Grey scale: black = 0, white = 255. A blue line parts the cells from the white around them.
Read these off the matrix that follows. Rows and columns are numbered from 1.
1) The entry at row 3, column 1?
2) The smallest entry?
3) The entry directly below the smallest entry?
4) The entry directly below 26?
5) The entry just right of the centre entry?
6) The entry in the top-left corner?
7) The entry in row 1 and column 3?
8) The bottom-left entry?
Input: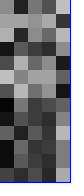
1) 176
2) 5
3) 20
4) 97
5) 147
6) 140
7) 119
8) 67

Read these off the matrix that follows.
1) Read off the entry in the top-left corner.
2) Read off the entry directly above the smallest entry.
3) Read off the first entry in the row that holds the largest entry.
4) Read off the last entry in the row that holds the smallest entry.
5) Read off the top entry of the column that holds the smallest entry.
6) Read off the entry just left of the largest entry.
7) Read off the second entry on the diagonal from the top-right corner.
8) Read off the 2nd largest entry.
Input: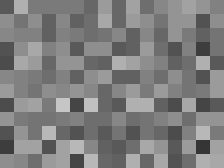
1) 89
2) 184
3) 76
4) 162
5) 148
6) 122
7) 82
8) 192

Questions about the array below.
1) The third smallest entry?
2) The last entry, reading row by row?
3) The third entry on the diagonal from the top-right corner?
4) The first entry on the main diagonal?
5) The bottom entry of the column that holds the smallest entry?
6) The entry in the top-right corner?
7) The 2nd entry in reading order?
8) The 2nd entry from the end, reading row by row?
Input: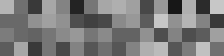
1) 43
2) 112
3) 78
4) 181
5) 86
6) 199
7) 112
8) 193

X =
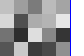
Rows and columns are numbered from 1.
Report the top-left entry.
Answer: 193
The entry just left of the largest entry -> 180
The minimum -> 45
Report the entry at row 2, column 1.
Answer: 215
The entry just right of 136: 53
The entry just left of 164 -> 187

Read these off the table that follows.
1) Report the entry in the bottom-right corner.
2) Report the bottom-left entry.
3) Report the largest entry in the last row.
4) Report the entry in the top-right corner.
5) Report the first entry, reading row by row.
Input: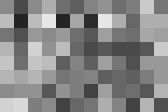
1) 80
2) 210
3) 216
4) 117
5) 138
